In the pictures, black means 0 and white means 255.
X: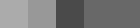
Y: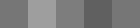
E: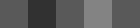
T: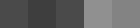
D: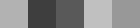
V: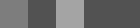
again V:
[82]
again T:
[74]
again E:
[89]
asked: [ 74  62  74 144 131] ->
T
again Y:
[118]

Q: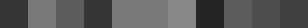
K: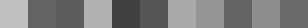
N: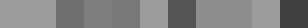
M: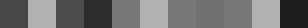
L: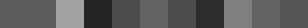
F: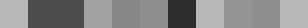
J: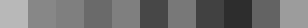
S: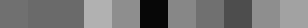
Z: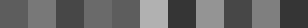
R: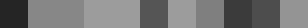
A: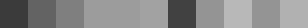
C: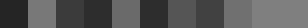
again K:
[99]
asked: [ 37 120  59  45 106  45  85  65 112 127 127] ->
C
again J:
[127]
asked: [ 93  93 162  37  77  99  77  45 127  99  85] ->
L
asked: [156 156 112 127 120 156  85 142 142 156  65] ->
N

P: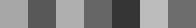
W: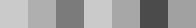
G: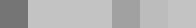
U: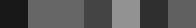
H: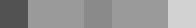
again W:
[202]
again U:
[102]
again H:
[154]
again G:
[195]
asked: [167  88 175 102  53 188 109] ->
P
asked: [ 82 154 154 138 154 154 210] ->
H

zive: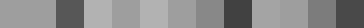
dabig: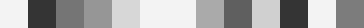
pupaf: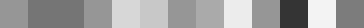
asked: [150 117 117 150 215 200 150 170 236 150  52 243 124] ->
pupaf
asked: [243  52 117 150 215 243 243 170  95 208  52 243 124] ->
dabig

